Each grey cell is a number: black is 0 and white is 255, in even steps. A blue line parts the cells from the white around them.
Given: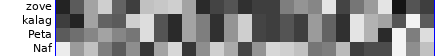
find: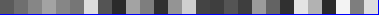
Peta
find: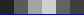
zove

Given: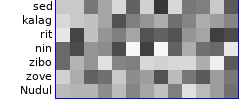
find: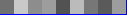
zove
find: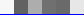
nin
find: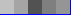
kalag
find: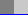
sed
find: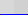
zibo
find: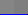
zibo

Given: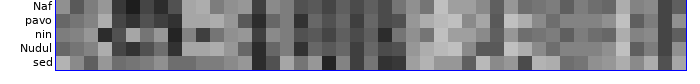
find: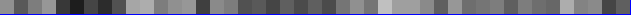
Naf
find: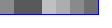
Nudul
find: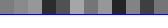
sed
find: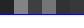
sed
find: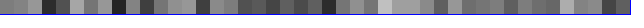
nin
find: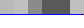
Nudul

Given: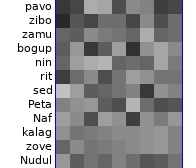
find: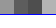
Peta
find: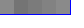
zove
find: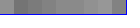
kalag
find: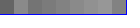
zove
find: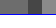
zibo
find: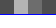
Peta

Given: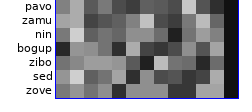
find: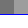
nin
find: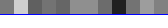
nin
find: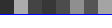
bogup
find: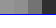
bogup
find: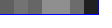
nin
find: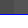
sed

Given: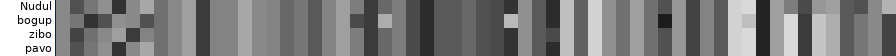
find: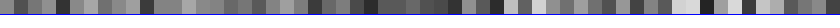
pavo
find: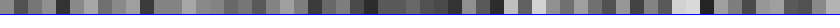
Nudul
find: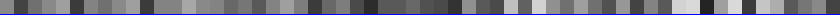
zibo
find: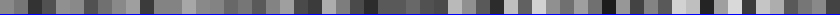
bogup
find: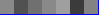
bogup

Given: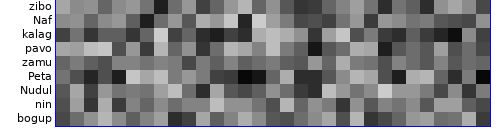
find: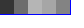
pavo
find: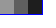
Naf
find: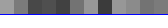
Naf
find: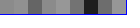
zibo
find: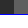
kalag
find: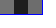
zibo
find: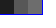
pavo

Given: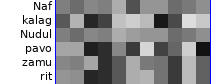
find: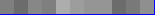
Nudul
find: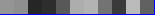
rit

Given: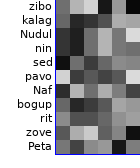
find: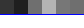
nin
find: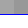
bogup

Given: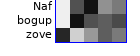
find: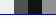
Naf
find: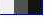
Naf
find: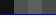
bogup
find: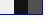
bogup
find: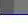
zove
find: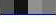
Naf

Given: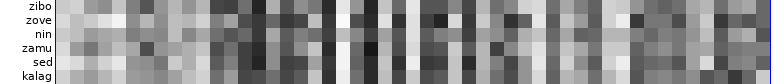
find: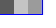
zove
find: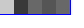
zove
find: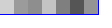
zibo

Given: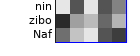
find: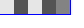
nin
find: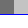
Naf
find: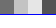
Naf
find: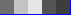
Naf
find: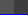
Naf

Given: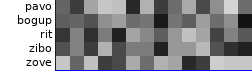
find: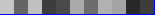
zove
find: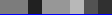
zibo
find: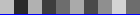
pavo
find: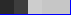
zove
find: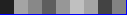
rit

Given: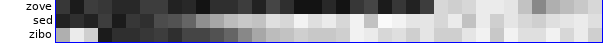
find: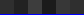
sed
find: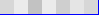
sed
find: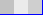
sed

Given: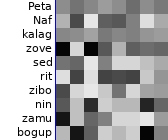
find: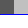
nin
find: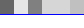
sed
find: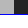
nin
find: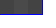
rit
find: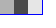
Naf

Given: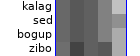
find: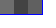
zibo
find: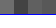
zibo

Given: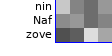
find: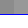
Naf
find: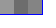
Naf

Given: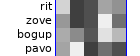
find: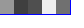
zove
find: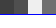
zove
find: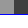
zove
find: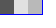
bogup
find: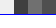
pavo

